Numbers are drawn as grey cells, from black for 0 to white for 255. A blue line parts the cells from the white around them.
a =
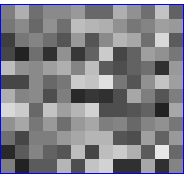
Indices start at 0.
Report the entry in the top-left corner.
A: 126
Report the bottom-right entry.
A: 132
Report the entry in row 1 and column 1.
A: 138
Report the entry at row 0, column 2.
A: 111
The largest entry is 232
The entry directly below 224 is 48
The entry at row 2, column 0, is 62
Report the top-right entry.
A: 98
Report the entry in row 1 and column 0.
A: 119
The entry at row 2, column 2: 132
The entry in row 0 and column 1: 175
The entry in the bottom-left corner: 126
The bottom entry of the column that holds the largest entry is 48
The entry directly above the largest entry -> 98
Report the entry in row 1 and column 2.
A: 104
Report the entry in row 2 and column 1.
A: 119
